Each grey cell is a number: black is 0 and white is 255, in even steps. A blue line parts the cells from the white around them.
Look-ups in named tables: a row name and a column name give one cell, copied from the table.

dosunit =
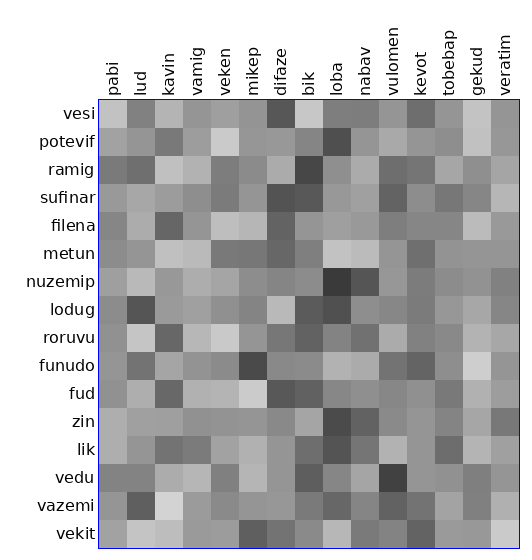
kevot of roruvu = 129
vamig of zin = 145
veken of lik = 162
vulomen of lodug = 135
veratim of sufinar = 182
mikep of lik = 177
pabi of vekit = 162
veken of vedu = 128
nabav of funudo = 171
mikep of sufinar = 149
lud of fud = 174
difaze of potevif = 152
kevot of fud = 144

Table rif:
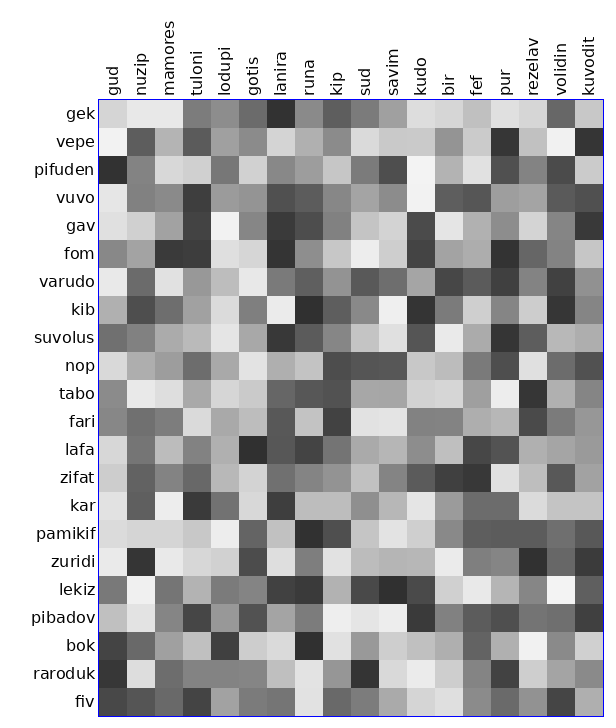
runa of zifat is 132
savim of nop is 87
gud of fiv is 72
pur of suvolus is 53
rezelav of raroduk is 206
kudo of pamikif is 207
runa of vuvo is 92
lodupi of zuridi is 209
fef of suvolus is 171
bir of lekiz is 208
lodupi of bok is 64
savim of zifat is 132
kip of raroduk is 150
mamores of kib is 110
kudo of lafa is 141
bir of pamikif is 137
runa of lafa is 68
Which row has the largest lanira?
kib

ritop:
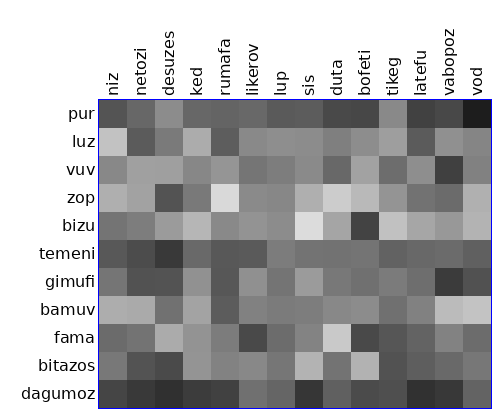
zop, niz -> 175
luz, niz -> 194
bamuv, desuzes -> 113
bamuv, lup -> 123
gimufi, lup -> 116
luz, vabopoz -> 144
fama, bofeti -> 73
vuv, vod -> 129
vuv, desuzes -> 159
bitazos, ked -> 148
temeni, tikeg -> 98
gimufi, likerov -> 144
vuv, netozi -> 160
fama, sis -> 131
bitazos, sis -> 179
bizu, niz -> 116
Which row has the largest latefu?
bizu

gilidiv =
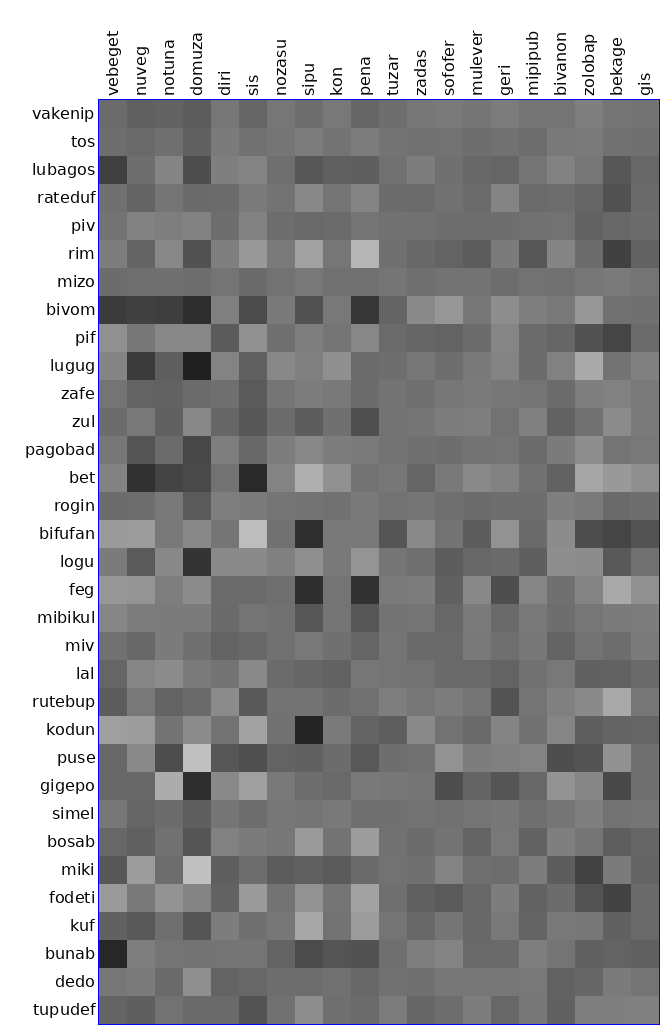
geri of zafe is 119
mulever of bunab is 105
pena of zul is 79
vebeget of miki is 87
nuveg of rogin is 109
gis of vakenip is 115
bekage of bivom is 113
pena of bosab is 157
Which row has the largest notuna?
gigepo

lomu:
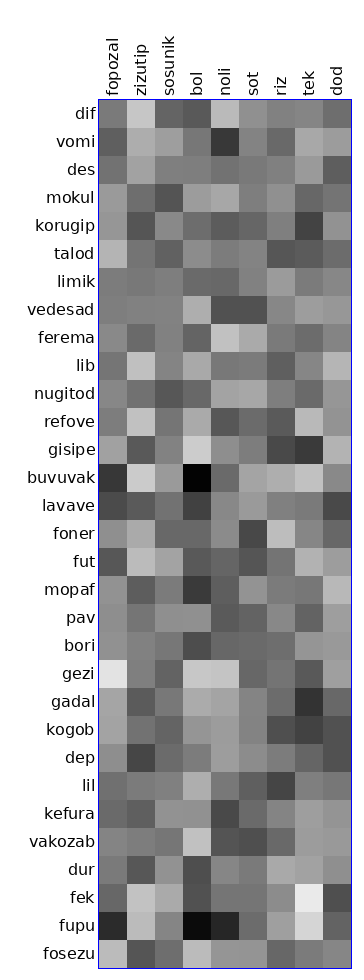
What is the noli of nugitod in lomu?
163
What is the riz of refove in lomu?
90
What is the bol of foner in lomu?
104
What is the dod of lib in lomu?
181
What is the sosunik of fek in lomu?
170
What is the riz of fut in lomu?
116
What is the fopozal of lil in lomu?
112

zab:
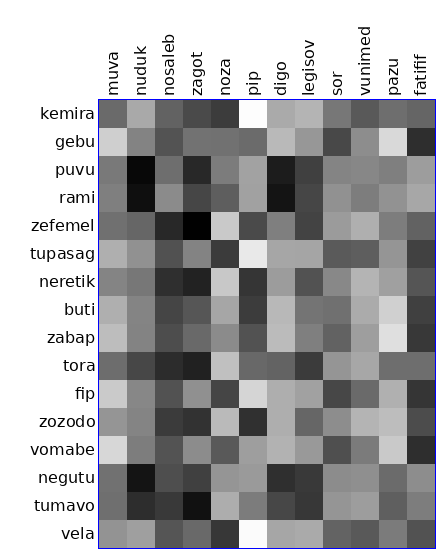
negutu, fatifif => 141
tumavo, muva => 111
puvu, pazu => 127
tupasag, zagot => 131
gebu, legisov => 151
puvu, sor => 132
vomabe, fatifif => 46
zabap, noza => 139
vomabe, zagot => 140
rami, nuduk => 15
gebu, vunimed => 141

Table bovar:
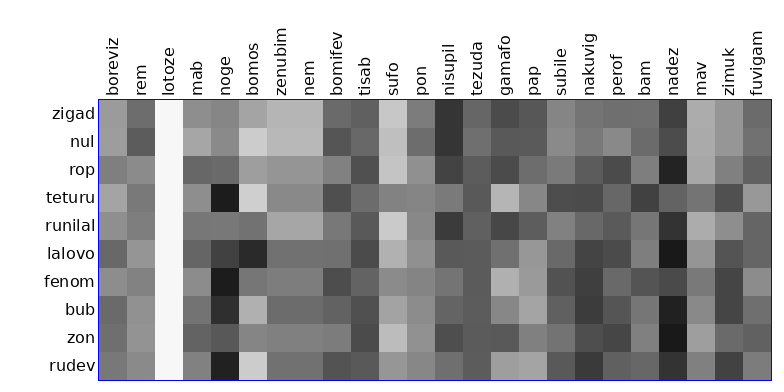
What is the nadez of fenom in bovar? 74
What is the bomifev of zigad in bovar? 106
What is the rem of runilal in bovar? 126
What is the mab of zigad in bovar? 142
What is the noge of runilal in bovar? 120
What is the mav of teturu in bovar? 116
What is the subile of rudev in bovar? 89
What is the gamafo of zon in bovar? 89
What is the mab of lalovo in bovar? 101
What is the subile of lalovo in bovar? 105
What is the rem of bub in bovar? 145
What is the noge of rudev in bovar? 33
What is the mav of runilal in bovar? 172
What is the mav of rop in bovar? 167
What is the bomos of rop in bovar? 158
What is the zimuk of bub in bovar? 69
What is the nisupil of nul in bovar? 53
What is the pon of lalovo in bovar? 144
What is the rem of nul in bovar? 92
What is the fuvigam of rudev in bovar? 124

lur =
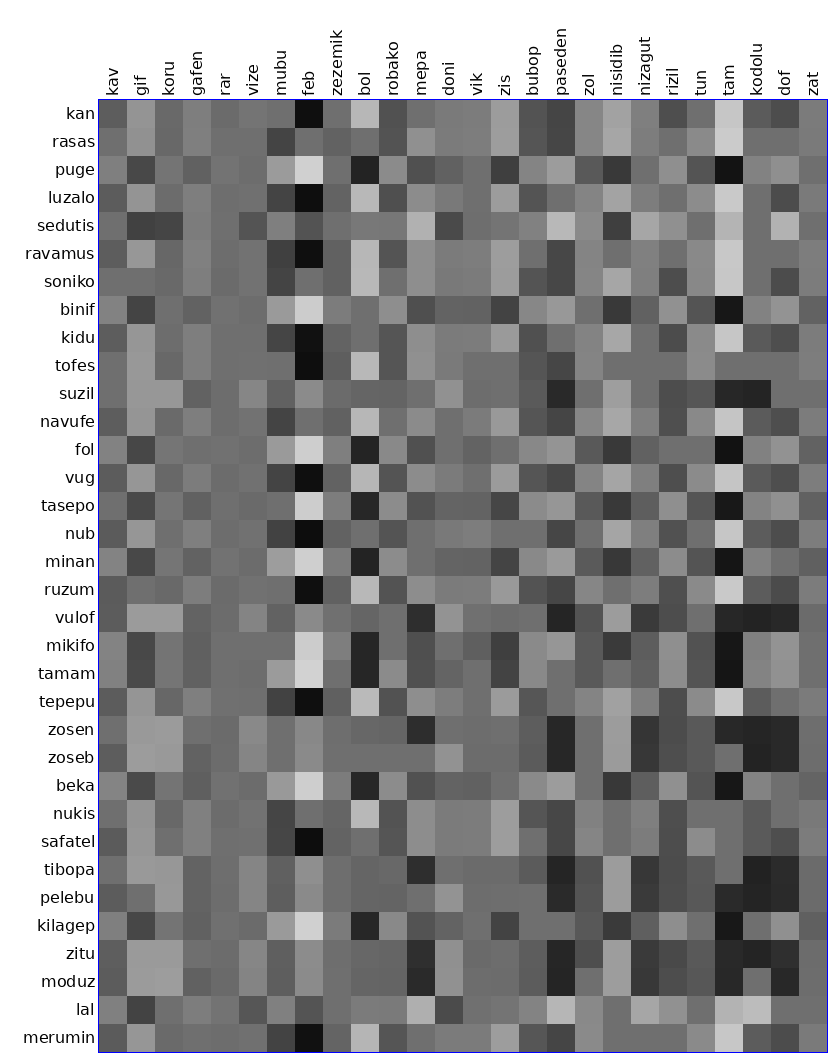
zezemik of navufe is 97
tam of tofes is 111
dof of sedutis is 178
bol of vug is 182
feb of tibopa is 143
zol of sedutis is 138
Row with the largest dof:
sedutis

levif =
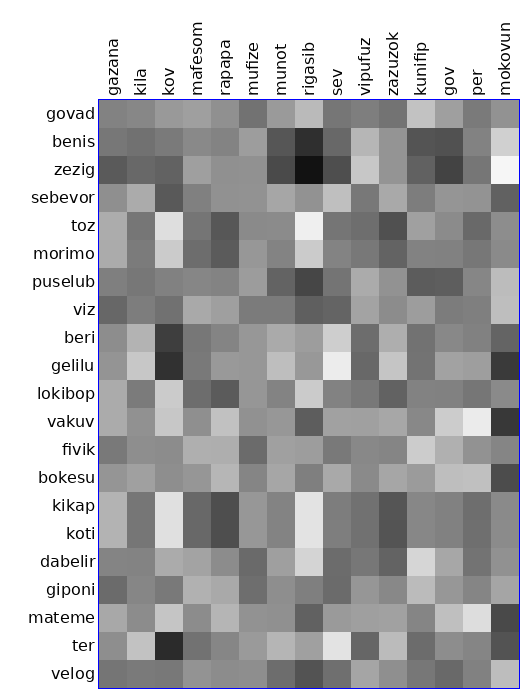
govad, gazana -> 130
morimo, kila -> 123
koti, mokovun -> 139
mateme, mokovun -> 73
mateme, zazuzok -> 161
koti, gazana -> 179
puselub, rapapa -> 131
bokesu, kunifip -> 155
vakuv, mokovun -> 56
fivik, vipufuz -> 136
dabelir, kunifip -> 214
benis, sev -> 104

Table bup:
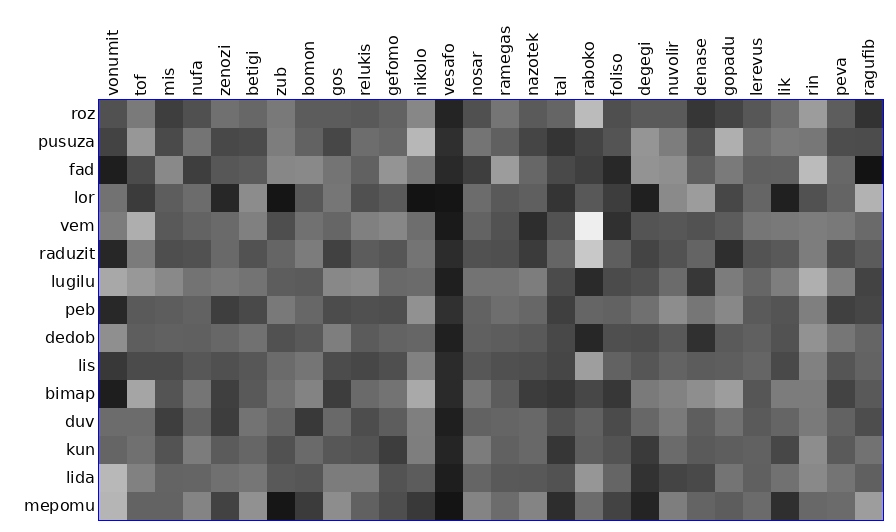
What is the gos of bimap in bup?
61
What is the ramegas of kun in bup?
97
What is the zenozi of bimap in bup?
63
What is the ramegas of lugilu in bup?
115
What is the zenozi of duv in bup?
61
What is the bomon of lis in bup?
117
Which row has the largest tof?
vem

